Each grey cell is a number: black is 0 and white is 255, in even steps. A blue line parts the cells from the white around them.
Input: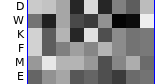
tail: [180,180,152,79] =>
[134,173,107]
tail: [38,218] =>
[38,128,93,188]
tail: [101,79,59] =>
[107,115]
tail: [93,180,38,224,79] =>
[140,115,121]

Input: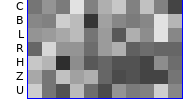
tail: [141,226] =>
[135]
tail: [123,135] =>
[226,181]
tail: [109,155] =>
[175,96,109,102,102]
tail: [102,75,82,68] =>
[68,117]

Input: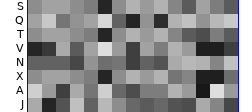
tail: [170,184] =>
[178,133,192]
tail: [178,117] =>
[133,31,31,110]
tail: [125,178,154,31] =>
[31,63]
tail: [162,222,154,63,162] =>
[125,178,154,31,31,63]
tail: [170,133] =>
[71]
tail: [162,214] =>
[98,37,147,45,178,192,147,184,200]

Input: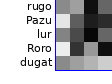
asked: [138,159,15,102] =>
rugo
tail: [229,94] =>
[29,43]
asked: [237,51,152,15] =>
Roro

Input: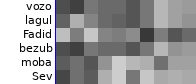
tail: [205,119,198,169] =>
[175,169]
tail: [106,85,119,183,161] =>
[155]
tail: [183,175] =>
[112,161,161]
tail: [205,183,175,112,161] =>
[161]
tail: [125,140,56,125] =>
[85,106]

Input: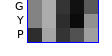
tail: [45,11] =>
[145]
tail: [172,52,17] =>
[89]
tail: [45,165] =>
[52,81,159]
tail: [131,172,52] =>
[17,89]
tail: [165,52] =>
[81,159]
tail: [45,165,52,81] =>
[159]

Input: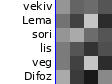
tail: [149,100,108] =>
[85]
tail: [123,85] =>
[51,79]

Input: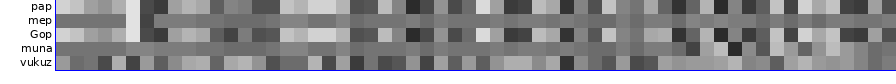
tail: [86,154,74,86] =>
[160,147,154,154,160,180,132,139,94,160,180,154,147,154,132,108,124]
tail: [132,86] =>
[195,132,116,168,174,51,100,180,43,132,59,94,195,67,210,168,195,67,59,160,80]
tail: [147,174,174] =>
[139,168,51,139,108,86,154,74,86,160,147,154,154,160,180,132,139,94,160,180,154,147,154,132,108,124]
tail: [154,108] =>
[116,74,174,67,154,94,139,168,174,100,168,180,147,80,108,108,180,74,160,59,116,74,86,147,67,160,94,154,94,147,174,174,139,168,51,139,108,86,154,74,86,160,147,154,154,160,180,132,139,94,160,180,154,147,154,132,108,124]
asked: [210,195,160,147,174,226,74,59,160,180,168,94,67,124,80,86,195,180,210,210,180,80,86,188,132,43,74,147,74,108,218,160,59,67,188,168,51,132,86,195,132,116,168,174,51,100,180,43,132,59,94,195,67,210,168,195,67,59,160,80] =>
Gop

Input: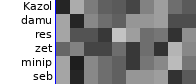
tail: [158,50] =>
[90]
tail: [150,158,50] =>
[90]

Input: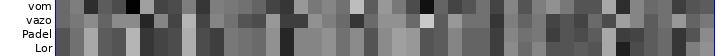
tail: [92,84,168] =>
[31,76,92,106,54,126,145]
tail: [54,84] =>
[139]
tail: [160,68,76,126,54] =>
[126,120,113,100,68,54,152,120,133,113,189,92,152,120,76,17,100,68,84,113,68,133,84,126,145,120,84,84,168,46,133,106,113,62,84,92]
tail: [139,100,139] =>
[139,38,133,68,181,68,133,113,84,76,152,62,62,145,126,106,54,106,145,145,106,201,92,152,113,113,54,126,100,120,68,84,68,106,76,160,133,92,113,152,100,120]
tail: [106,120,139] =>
[100,139,139,38,133,68,181,68,133,113,84,76,152,62,62,145,126,106,54,106,145,145,106,201,92,152,113,113,54,126,100,120,68,84,68,106,76,160,133,92,113,152,100,120]
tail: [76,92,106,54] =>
[126,145]

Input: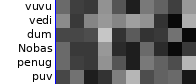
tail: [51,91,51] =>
[57,114,9]
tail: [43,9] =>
[57]
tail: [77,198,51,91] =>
[51,57,114,9]

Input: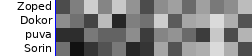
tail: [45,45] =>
[121,99,99,141,60,133,147,106,60,200,76,180]
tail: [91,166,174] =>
[218,174,83]

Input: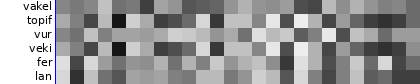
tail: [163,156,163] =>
[128,121,186,186,121,148,207,186,85,215,128,70,128,193,93,107,63,63]
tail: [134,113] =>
[193,128,163,163,156,170,207,201,186,148,170,113,223,186,201,93,128,231,78,193,170,107,156,156]
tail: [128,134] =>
[107]
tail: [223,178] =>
[78,128,201,107,215,70,107]
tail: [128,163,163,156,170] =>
[207,201,186,148,170,113,223,186,201,93,128,231,78,193,170,107,156,156]

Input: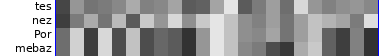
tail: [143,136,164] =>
[116,158,194,97,62,129,50]
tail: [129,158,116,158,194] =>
[179,164,123,222]
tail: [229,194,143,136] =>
[164,116,158,194,97,62,129,50]

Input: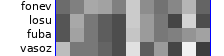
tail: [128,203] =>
[141,114,135,181,100]
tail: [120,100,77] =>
[225,93,155,69,241,61]
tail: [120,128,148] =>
[162]
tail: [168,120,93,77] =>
[203,155,120,69,211,77]
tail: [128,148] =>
[162]
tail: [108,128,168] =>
[162,128,203,141,114,135,181,100]

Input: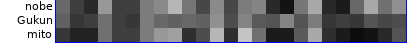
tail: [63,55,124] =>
[104,97,104,97,144,77,132,90,84,132,84,124,55,63,55,84,71,77]
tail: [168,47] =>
[27,13,19,41,84]
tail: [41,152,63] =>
[63,124,138,182,118,71,138,71,124,132,41,19,118,168,41,27,104,168,112,144]
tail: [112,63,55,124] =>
[104,97,104,97,144,77,132,90,84,132,84,124,55,63,55,84,71,77]
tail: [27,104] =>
[168,112,144]

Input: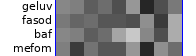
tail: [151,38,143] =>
[109]
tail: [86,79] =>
[143,59,172]
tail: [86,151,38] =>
[143,109]
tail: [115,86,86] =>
[151,38,143,109]
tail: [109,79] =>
[151,38,79,121]
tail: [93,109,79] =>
[151,38,79,121]

